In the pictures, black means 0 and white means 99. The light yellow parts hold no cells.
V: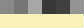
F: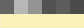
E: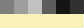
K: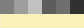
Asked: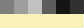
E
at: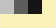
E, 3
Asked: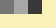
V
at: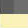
K, 4
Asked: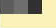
K
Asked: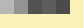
F
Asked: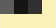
E

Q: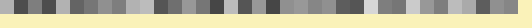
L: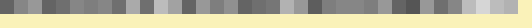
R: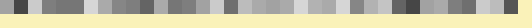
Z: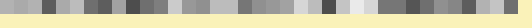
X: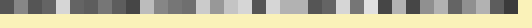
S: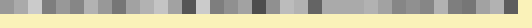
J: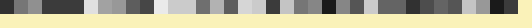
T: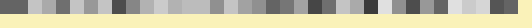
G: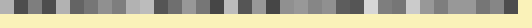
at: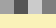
S, 13
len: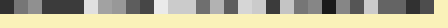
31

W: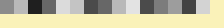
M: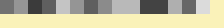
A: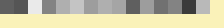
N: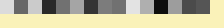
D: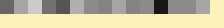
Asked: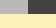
M
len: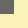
1

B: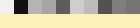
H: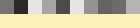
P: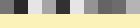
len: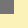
1
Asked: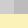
B

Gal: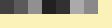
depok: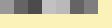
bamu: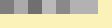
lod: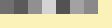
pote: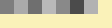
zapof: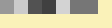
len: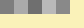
5
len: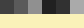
6

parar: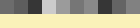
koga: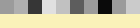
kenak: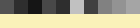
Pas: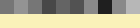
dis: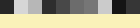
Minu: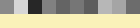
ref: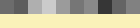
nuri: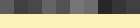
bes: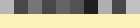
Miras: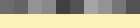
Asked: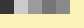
parar
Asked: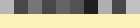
bes
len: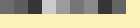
9
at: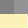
kenak, 8

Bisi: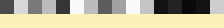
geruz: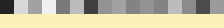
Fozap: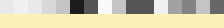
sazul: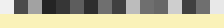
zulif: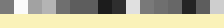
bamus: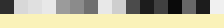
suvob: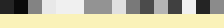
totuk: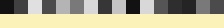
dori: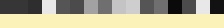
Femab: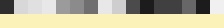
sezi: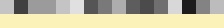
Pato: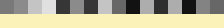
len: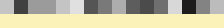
16
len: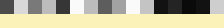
16
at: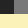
totuk, 14
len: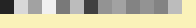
13

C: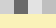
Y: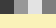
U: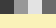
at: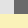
U, 3
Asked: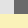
U
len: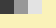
3
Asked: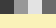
U
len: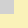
1
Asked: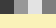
Y
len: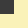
1

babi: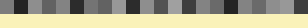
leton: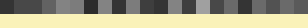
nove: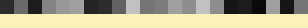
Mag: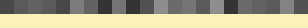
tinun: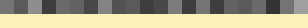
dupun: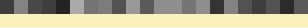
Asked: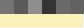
Mag
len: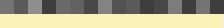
16
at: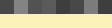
tinun, 7
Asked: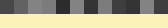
leton

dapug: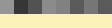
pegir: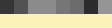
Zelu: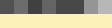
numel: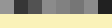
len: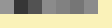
7
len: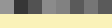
8
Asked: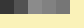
numel
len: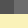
2
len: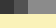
4
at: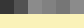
numel, 2

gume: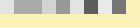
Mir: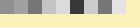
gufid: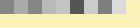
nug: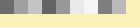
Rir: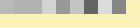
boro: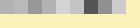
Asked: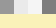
nug
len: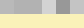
6
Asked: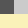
gufid
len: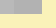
3
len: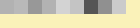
9
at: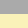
gume, 2
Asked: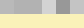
Rir

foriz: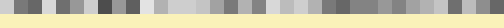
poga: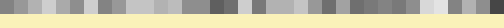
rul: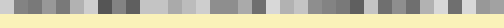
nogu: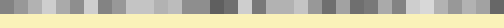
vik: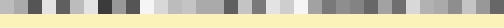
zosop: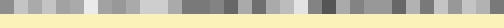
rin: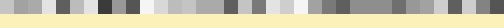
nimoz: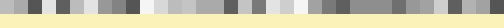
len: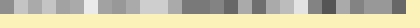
29
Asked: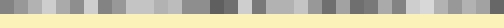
nogu
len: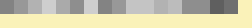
17
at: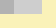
foriz, 12
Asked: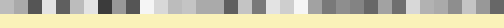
vik
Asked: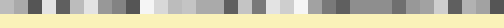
nimoz

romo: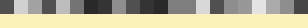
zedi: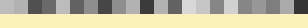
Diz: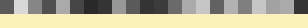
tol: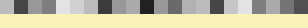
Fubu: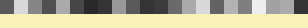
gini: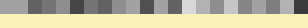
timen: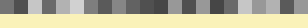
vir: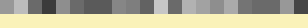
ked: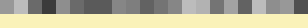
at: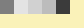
tol, 4
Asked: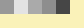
romo

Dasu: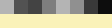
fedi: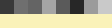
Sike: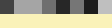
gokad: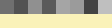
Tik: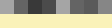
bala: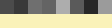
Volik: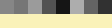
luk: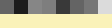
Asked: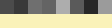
bala
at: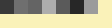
bala, 2
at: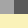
fedi, 4

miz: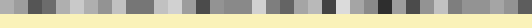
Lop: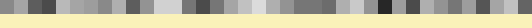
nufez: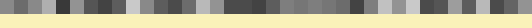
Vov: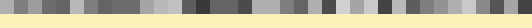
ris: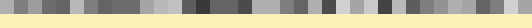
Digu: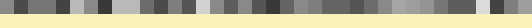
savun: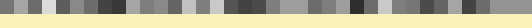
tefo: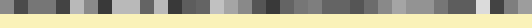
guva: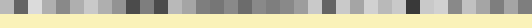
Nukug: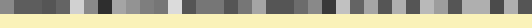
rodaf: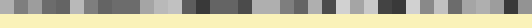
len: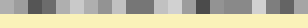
22
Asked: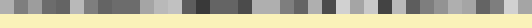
ris
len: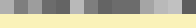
14

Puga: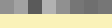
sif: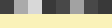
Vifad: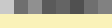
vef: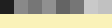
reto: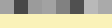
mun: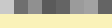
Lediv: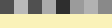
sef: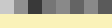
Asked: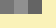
vef
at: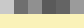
mun, 1

